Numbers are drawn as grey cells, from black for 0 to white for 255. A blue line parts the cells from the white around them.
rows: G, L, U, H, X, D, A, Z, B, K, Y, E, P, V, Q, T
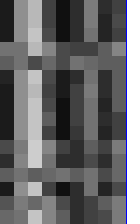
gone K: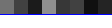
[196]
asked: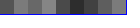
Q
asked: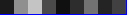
U
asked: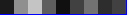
B
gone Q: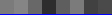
[84]
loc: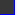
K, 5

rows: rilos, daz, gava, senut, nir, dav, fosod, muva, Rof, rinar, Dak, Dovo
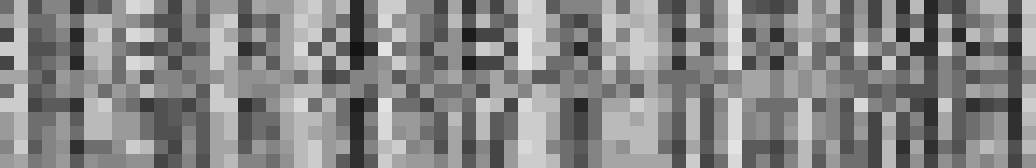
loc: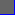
senut, 14
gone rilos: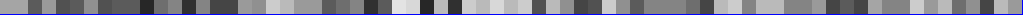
[195]
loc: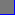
Dovo, 2
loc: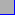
daz, 45
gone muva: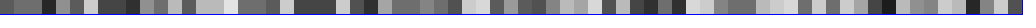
[57]

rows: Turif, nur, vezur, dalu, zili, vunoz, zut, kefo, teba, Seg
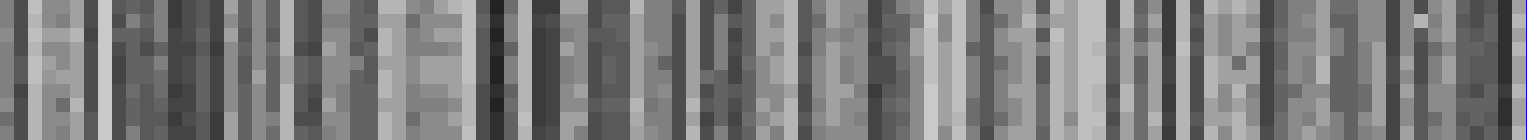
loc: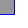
vunoz, 3
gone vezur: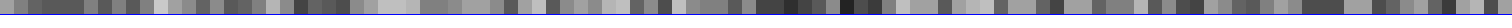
[109]
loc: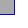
teba, 45
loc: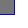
kefo, 46

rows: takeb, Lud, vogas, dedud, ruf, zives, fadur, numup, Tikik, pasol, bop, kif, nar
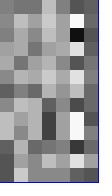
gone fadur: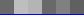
[149]
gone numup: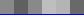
[75]

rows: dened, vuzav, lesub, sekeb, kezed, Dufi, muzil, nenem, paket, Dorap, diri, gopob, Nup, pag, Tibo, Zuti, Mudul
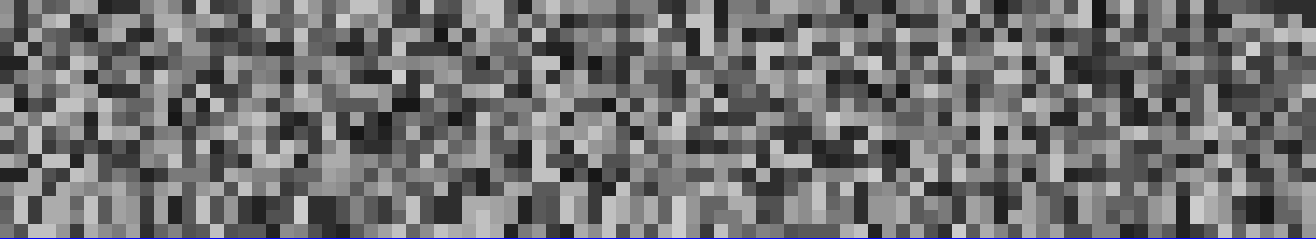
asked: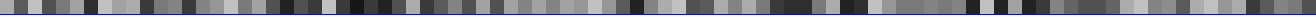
Dorap
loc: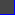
dened, 16
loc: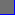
sekeb, 69
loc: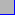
Mudul, 89

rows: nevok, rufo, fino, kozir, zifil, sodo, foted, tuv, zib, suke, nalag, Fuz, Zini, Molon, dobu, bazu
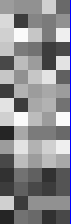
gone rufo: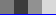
[133]
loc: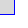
rufo, 0

